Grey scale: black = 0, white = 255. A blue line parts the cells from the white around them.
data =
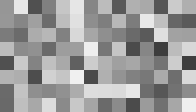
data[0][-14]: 150
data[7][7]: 106
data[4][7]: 178
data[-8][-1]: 175
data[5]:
[179, 174, 77, 209, 197, 240, 74, 176, 147, 129, 120, 170, 110, 217]
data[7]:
[105, 191, 168, 220, 138, 200, 165, 106, 139, 75, 155, 113, 167, 239]
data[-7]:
[151, 134, 160, 108, 189, 224, 142, 126, 184, 124, 232, 191, 102, 90]
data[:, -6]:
[89, 184, 128, 197, 160, 147, 218, 139]
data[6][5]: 172
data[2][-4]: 90
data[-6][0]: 123
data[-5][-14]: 188
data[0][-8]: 134
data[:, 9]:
[176, 124, 106, 75, 167, 129, 231, 75]
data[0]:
[150, 232, 80, 128, 198, 230, 134, 188, 89, 176, 169, 85, 203, 175]
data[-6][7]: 143
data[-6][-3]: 223
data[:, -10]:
[198, 189, 129, 157, 169, 197, 145, 138]
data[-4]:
[80, 201, 131, 192, 169, 96, 205, 178, 160, 167, 142, 115, 205, 62]
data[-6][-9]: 216
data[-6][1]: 107
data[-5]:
[188, 140, 145, 106, 157, 158, 238, 118, 197, 75, 134, 61, 188, 216]
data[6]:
[106, 195, 143, 135, 145, 172, 221, 220, 218, 231, 109, 87, 114, 140]

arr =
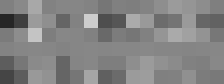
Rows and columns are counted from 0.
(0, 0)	128
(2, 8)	124
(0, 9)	126
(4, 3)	141
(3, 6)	135
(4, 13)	129
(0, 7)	118
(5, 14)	124
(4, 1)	119
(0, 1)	137
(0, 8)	128
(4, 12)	139
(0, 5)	134
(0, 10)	131
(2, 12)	170
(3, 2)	135
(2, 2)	196
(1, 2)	155
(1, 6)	205
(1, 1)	63
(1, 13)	154
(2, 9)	118
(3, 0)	131
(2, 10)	129
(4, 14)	127
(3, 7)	134
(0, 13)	149

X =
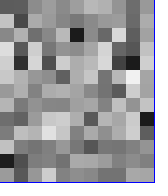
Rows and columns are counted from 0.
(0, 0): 92
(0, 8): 148
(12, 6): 136
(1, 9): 106
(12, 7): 115
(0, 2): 140
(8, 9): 203
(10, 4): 152
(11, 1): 79
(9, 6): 170
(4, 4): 205
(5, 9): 241
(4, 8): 66
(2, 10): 162
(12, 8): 115
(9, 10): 94
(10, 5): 119
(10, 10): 148
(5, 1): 178
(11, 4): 114
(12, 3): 205
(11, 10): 128
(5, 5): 174
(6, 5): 164
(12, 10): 166
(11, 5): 170
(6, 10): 163
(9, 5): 129
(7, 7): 130
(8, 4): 205
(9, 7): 143

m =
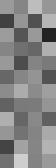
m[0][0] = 154
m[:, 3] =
[150, 182, 35, 176, 122, 83, 159, 149, 96, 169, 179, 154]
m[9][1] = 115
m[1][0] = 65
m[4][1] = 77
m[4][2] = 132
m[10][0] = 68
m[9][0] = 150
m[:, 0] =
[154, 65, 156, 133, 153, 103, 140, 98, 175, 150, 68, 113]
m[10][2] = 133
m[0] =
[154, 133, 189, 150]
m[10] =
[68, 162, 133, 179]

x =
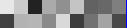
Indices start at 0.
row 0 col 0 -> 231
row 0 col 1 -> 202
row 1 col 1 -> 179
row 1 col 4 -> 217
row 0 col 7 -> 104
